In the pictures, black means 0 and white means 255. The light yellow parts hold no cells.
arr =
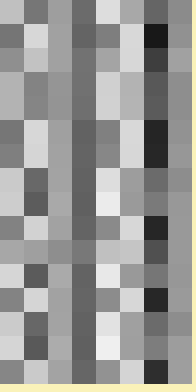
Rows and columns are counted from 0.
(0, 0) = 192
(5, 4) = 128
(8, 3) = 96
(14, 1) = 89
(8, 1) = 92
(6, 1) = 213
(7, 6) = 107
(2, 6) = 62
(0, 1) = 118
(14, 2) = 172
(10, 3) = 120
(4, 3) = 111
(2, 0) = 143
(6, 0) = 127
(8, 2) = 169
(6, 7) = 151
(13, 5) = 160
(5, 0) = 118
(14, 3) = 96
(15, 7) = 158
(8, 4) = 235
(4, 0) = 179
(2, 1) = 194
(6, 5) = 215
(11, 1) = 91
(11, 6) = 118
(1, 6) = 24
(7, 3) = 98
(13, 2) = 163
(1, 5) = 216
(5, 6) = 37
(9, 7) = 153

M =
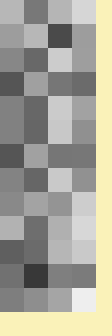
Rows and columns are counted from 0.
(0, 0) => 183
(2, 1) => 104
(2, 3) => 158
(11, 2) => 127
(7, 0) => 131
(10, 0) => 95
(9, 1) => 110
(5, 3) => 144
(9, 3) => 215
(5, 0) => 129
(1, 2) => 74
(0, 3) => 214
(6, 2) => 118
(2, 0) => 135
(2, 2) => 204

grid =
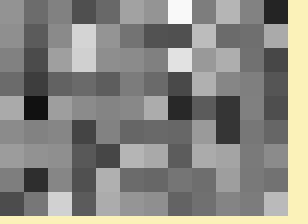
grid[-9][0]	147
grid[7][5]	107
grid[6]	[156, 146, 143, 88, 70, 181, 169, 92, 171, 164, 122, 139]
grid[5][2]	134
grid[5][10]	119
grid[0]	[147, 108, 129, 79, 104, 162, 148, 249, 125, 181, 130, 36]
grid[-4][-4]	154
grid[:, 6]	[148, 82, 128, 106, 172, 105, 169, 103, 143]
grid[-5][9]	53
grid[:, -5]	[249, 80, 226, 73, 40, 103, 92, 117, 99]
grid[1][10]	111
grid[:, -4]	[125, 188, 153, 176, 91, 154, 171, 110, 112]
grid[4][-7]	136
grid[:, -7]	[162, 115, 139, 124, 136, 102, 181, 107, 149]
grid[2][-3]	174
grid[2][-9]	208
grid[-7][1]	75
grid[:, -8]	[104, 148, 142, 93, 132, 130, 70, 176, 172]
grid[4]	[170, 17, 158, 139, 132, 136, 172, 40, 91, 53, 128, 78]
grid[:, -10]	[129, 138, 159, 98, 158, 134, 143, 134, 209]
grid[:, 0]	[147, 143, 129, 107, 170, 139, 156, 126, 76]

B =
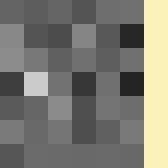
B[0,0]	100
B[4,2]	139
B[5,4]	96
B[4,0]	90
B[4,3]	79
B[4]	[90, 102, 139, 79, 116, 109]
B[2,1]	120
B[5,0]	122
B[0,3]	84
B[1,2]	76
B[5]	[122, 105, 117, 78, 96, 121]
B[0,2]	101
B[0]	[100, 93, 101, 84, 110, 112]

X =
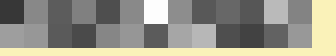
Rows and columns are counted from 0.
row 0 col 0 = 55
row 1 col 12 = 152
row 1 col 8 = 183
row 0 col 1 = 136
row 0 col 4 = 78
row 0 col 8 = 88
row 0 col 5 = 137
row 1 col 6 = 91

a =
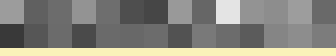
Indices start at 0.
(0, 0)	156
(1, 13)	124
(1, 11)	133
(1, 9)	108
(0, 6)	70
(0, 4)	110
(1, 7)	82
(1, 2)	107

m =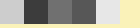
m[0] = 205
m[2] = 112
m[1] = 60
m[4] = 231

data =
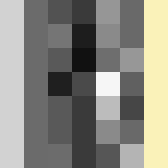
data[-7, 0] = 210
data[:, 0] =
[210, 210, 210, 210, 210, 210, 210]
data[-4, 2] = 31
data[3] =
[210, 107, 31, 74, 246, 96]
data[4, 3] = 58
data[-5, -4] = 89
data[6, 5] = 180
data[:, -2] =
[150, 138, 110, 246, 188, 138, 86]
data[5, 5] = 105
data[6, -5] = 107

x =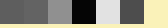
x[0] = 94
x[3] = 5
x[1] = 99

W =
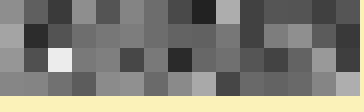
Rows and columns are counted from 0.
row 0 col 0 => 142
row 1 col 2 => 83
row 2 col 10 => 85
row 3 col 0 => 134
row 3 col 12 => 105
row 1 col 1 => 44
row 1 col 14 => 57
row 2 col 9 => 112
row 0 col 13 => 64
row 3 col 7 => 138
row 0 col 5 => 132
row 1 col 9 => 119
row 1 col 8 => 97
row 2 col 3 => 121
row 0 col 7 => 73
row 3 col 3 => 92
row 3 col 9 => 70
